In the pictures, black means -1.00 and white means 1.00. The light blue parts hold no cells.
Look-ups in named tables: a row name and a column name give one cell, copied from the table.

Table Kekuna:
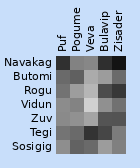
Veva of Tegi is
-0.60
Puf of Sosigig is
0.11
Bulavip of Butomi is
0.22
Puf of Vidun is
0.10
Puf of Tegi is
-0.09
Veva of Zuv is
0.29
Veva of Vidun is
0.63
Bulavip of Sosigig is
0.22
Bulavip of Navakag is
-0.63
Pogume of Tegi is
-0.17
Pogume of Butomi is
-0.25
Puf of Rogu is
-0.10
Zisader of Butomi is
-0.16

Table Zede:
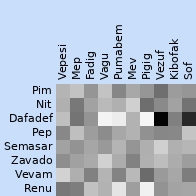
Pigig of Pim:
0.18
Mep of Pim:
0.52
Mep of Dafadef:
-0.09
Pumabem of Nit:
0.38
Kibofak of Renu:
0.28
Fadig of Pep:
0.23
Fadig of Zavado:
0.33
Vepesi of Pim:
0.41
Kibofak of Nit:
0.27
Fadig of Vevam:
0.01
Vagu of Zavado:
0.64
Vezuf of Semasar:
0.63
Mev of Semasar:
0.17
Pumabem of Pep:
0.31
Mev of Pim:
0.32
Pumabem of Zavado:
0.35
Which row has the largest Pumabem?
Dafadef

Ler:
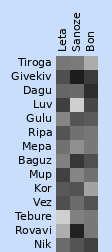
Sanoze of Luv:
0.62
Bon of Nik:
-0.49
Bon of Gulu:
-0.29
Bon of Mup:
-0.12
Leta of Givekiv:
-0.38
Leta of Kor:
-0.31
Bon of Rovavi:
-0.07
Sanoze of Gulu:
-0.33
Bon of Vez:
-0.35
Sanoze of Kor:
-0.36
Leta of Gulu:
0.04
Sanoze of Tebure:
0.00
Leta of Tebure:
0.62
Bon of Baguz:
-0.37
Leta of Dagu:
-0.20
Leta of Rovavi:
0.36
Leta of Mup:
-0.49
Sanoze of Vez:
-0.16
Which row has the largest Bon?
Tiroga

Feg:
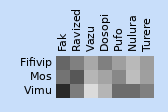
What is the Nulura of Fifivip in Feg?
0.45
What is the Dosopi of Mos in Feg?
0.29
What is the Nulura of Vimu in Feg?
-0.15
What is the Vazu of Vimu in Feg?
0.72
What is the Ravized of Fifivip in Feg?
0.00
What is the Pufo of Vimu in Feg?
-0.15
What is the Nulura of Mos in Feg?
0.49
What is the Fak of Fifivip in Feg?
-0.20
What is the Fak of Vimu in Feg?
-0.68
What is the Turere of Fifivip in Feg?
0.23
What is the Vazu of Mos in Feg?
0.43
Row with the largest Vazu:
Vimu

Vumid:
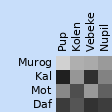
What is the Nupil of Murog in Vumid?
0.21
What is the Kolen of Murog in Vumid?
0.37
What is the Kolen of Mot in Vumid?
-0.39
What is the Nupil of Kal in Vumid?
0.02
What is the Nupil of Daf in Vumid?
-0.52
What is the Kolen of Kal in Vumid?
0.18
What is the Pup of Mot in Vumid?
0.07

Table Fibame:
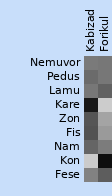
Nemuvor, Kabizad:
-0.04
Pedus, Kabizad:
-0.16
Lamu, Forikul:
-0.24
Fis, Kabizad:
-0.36
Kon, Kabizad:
0.59
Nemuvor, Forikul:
-0.07
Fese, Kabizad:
0.02
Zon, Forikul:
0.29
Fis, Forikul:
0.21
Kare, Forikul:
0.60
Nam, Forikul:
-0.03

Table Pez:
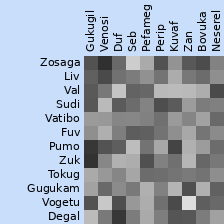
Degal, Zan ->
-0.32
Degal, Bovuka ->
-0.03
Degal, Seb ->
-0.03
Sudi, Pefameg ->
0.03
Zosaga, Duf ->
-0.18
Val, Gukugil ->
-0.30
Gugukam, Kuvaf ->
0.41
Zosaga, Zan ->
-0.31
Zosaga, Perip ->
-0.36
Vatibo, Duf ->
0.05
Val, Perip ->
0.45

